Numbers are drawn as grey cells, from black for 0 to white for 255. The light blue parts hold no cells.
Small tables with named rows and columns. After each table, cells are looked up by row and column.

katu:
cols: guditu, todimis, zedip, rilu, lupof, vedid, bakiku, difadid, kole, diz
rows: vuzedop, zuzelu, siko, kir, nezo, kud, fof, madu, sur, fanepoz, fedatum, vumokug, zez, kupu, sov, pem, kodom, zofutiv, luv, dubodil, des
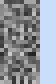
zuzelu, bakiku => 82
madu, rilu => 123
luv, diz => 148
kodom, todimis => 149
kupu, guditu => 47
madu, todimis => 188

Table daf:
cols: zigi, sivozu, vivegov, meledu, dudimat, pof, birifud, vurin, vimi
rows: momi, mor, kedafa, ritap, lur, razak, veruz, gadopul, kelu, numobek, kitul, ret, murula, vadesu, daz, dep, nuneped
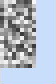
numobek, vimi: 128
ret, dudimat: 77
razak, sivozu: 197
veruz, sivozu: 215
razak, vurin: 182
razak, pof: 177
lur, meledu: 121
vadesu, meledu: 75
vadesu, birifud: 129
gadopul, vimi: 69
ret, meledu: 149
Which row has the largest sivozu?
dep

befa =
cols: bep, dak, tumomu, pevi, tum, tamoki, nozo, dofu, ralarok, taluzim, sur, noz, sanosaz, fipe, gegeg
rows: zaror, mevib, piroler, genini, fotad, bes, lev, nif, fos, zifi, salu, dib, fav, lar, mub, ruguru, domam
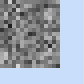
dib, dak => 107
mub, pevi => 160
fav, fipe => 103
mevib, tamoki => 128
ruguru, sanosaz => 167
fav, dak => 129
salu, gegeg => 138
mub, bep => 172
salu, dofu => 147
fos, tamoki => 160
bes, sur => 109
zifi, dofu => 121
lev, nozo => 108
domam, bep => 136
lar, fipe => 144
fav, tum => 82

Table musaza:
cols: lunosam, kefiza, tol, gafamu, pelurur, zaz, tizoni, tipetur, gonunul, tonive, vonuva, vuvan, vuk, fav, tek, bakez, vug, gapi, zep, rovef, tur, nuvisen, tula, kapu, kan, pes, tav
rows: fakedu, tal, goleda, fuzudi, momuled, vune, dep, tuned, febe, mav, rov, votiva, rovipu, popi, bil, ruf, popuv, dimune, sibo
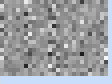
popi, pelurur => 166
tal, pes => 136
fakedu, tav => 155
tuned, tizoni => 141
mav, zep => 131
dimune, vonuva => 167
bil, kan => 171
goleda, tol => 165
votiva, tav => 161
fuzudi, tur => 141
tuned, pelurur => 108
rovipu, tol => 162
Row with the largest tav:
bil

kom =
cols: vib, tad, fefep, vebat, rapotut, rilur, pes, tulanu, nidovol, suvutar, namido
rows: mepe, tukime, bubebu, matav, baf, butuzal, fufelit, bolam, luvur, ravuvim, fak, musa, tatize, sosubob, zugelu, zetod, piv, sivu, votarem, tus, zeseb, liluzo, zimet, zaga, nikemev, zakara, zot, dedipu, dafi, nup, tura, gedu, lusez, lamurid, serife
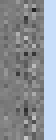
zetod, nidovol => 140
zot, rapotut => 140
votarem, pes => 83
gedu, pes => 84
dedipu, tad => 121
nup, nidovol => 192
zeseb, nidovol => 147
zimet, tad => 135
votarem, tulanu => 111
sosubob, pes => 52

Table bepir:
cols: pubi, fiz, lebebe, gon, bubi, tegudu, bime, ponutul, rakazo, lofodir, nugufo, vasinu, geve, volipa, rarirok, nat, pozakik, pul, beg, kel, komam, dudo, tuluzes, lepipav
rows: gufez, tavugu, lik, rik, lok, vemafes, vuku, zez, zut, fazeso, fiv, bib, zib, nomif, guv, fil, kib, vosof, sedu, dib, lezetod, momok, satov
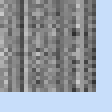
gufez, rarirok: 99
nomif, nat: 124
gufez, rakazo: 132
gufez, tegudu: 73
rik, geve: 126
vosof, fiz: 138
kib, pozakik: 147
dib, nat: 112
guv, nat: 117
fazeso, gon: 138
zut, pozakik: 149
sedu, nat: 115
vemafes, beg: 93
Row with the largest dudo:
lezetod

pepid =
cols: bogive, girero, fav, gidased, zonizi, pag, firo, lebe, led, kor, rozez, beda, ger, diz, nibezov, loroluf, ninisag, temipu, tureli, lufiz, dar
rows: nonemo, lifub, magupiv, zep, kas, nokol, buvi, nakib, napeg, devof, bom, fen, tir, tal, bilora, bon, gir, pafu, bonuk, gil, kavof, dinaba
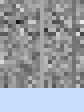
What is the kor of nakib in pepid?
137
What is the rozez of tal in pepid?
168
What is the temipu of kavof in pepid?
158
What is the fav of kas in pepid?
148
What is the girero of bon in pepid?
171
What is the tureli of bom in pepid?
120
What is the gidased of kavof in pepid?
164
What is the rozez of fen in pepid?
168
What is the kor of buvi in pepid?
143
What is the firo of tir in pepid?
163
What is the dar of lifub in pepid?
144
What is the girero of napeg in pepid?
87
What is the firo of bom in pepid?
169
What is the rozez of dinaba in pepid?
168
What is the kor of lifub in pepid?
173
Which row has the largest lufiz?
napeg

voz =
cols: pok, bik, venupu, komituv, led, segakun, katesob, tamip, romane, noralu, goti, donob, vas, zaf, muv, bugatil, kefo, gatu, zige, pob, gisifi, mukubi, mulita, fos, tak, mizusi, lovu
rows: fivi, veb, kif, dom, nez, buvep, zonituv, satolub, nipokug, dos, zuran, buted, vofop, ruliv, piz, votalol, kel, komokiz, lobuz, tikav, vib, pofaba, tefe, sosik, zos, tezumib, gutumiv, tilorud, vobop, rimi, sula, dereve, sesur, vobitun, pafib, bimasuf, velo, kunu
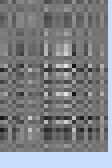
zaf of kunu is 118
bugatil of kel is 177
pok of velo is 125
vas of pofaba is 115
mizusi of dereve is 134
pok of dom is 101
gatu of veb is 129
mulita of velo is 133
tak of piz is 112
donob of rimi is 38
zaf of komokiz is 94

